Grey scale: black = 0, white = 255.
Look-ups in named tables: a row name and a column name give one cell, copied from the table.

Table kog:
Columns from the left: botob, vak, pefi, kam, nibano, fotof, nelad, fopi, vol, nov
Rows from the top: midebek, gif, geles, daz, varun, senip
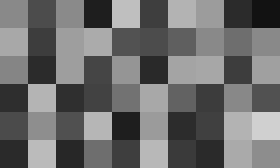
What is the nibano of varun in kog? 30
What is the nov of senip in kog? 141
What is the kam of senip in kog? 110
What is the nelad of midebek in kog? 179
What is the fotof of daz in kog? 168
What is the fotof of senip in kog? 184
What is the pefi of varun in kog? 80
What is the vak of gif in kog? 61
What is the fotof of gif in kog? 76
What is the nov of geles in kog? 160
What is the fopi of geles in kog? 167
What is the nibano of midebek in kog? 191
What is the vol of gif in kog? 110
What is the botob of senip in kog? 42
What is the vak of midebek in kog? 76
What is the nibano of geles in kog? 149
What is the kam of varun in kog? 182

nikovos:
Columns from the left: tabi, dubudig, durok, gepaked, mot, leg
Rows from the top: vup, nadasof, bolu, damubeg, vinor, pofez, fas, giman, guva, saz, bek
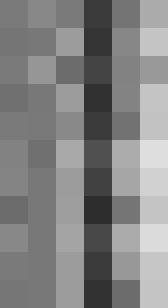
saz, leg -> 198
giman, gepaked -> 45
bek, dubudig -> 120
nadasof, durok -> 156
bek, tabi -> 118
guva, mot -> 171
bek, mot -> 108
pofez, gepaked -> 80
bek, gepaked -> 50
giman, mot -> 117
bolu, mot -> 130
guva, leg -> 219

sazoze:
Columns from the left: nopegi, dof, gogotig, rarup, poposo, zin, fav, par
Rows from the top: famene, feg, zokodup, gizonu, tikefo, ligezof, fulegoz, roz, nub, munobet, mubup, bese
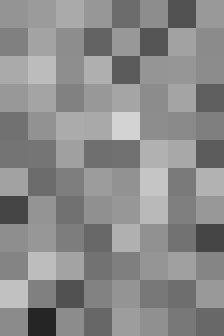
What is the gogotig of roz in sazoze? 113
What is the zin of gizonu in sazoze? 140
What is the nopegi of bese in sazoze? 139
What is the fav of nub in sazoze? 114
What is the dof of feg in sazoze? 163
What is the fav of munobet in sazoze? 160
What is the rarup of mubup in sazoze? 130
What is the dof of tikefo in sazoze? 146
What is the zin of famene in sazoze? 141
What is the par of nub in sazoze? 69
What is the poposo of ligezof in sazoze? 113
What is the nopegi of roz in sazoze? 69
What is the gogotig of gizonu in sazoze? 129

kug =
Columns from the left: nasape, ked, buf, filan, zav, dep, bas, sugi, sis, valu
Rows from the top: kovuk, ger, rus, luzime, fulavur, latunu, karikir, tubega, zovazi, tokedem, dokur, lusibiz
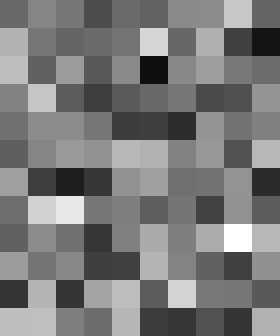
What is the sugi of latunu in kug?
152
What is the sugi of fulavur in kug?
148
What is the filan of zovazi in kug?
55
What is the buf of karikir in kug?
30
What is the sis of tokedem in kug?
64
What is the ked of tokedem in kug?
117
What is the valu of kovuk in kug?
101
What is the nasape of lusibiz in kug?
190
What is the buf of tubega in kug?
232
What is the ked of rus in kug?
96

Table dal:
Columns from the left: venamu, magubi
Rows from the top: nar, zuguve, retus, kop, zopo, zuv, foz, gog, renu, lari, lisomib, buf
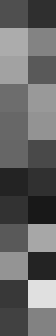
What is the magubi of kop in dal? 153
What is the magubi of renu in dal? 167
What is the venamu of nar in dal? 79
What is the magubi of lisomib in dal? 224
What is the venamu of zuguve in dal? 172
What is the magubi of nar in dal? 47
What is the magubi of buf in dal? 130
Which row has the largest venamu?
zuguve

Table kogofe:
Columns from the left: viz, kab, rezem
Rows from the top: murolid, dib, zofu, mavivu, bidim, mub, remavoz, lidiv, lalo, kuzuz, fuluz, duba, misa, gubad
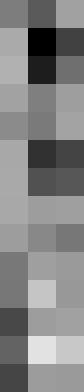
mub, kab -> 49
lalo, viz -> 157
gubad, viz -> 69
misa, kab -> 226
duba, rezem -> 161
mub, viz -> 168
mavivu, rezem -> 158
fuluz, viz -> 119
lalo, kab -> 136
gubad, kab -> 156
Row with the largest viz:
zofu

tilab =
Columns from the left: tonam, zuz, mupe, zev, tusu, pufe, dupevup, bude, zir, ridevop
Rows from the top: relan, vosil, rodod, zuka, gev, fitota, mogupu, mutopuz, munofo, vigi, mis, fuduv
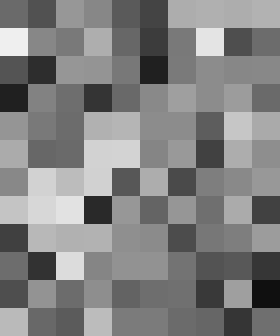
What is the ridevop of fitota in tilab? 142
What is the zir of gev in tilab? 198
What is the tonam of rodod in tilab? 84
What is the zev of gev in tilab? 177
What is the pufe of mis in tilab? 110
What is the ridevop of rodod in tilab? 136
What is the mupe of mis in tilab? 108
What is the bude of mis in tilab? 57
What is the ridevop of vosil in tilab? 108
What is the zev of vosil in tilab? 174
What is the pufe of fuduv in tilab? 123
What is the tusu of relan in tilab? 90
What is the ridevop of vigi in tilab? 54

